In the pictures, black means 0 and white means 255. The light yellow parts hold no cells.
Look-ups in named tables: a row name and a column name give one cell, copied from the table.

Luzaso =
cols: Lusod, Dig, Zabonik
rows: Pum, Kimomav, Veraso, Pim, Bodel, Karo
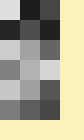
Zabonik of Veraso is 101
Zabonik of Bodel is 86
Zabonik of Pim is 213
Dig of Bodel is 160
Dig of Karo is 93
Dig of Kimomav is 78
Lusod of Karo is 124
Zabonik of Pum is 70
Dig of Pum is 28
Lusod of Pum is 222
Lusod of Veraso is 205
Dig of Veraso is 162

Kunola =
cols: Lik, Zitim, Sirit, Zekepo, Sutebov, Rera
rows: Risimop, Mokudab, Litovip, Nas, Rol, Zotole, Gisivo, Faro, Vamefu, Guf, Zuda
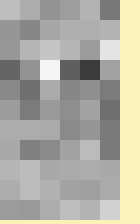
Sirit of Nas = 245
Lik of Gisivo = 172
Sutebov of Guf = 159
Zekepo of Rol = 134
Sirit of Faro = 139
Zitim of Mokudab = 134
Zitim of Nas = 147
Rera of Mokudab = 180
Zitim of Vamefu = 188
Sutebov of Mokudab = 174
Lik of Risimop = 189
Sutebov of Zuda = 180
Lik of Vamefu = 181
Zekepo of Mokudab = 175
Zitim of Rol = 112
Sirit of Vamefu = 168

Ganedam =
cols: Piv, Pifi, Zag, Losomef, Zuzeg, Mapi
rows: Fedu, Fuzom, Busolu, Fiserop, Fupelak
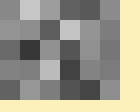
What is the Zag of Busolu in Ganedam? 144
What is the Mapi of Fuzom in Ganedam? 125
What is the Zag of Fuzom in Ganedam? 93
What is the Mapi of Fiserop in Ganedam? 123
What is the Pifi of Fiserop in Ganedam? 126
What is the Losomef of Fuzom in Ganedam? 195
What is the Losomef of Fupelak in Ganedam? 83
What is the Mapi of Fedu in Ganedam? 139
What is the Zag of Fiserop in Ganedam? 187
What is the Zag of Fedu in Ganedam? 157
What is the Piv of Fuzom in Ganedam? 147
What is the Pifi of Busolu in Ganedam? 55
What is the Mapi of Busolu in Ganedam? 117
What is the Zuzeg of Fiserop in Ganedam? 131
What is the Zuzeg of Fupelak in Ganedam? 70
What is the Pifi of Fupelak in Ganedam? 150
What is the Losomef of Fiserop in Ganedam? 66
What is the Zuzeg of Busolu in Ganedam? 144
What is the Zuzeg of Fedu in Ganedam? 89
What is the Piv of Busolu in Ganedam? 105
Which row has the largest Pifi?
Fedu

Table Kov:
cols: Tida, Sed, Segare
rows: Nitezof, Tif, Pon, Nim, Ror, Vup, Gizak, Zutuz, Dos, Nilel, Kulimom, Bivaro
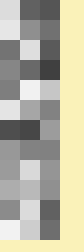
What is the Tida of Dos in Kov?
155
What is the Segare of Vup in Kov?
130
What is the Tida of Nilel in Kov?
173
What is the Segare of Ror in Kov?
198
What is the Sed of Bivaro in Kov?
205
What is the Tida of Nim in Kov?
134
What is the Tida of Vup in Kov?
228
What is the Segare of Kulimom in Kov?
97
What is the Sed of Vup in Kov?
166
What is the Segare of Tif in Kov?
113

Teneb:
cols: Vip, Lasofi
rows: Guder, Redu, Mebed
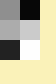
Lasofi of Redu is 203
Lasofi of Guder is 7
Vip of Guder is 143
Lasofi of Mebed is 254
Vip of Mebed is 34
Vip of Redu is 172
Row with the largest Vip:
Redu

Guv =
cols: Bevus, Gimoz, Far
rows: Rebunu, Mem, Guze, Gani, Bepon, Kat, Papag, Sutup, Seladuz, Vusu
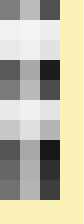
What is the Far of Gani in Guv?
29
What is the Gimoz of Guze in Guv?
239
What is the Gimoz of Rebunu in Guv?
188
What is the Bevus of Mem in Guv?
241
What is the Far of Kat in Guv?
227
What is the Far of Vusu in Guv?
62
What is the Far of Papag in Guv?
181
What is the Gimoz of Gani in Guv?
169
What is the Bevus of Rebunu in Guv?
126
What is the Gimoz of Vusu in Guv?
181
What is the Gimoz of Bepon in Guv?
186
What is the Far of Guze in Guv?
226
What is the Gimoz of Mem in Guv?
244
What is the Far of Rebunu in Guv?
81
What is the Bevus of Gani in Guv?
89

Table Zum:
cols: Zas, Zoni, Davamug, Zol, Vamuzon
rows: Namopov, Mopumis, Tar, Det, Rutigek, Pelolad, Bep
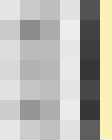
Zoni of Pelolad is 150
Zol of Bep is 225
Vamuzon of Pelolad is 55
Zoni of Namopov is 201
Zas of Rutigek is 225
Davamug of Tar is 187
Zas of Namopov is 228
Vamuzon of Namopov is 83
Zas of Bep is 230
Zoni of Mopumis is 139
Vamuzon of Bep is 94
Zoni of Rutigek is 196
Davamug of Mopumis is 171
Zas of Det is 215
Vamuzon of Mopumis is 66
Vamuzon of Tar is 61

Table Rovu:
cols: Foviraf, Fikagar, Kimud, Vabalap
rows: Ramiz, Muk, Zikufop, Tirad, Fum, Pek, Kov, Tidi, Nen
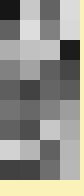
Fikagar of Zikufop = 193
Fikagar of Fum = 66
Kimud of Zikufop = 196
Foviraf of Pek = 115
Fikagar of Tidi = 182
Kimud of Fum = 101
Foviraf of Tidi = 210
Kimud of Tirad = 95
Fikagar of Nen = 67
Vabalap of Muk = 216
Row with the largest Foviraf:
Tidi

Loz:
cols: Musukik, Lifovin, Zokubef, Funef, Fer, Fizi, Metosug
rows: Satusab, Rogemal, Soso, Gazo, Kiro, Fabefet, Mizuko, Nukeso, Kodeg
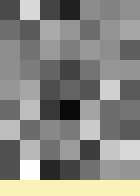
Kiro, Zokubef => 78
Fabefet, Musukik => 106
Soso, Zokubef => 154
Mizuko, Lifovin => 107
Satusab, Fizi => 130
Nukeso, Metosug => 215
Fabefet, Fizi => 108
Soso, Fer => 152
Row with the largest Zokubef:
Rogemal

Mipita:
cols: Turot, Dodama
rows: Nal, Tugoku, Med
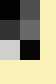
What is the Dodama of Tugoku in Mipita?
105
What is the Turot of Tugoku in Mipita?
51
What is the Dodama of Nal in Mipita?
79
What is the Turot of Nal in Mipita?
2
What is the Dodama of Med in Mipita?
6
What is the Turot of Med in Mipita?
207

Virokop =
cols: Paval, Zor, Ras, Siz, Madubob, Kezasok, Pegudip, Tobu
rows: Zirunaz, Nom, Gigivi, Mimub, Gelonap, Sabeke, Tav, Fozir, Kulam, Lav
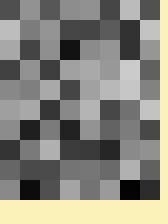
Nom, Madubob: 69
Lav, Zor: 12
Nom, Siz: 70
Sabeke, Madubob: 180
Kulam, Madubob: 118
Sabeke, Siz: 137

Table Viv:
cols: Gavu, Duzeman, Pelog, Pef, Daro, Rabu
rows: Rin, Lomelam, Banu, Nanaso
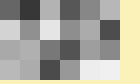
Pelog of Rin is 179
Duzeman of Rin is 55
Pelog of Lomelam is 229
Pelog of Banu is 120
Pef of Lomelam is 142
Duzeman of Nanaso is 172
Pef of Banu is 83
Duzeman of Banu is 176
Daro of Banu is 158
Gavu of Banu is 169
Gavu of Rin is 102
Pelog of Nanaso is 75
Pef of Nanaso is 152
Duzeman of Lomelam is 144
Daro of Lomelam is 171
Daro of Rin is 135
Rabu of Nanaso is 240
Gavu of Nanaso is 185
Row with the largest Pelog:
Lomelam

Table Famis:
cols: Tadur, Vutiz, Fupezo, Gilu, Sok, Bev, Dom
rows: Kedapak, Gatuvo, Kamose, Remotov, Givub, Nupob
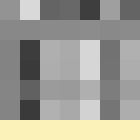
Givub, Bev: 125
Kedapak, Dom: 100
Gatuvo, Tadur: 136
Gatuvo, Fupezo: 138
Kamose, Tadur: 131
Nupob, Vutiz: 58
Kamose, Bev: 114
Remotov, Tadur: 131
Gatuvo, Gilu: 138
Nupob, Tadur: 132
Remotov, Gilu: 169
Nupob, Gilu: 169
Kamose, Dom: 176
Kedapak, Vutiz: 217
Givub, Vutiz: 97
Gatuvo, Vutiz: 136
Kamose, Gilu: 170
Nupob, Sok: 210
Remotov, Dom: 173

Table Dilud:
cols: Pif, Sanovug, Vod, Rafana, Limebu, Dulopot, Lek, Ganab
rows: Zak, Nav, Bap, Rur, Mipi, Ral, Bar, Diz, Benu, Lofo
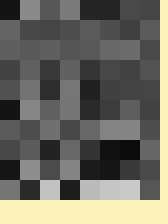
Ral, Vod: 96
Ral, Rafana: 117
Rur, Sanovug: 96
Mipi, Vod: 45
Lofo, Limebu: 187
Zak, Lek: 73
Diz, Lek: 11
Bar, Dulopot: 131
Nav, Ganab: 91
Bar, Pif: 90
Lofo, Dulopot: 197
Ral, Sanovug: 134
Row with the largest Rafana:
Benu

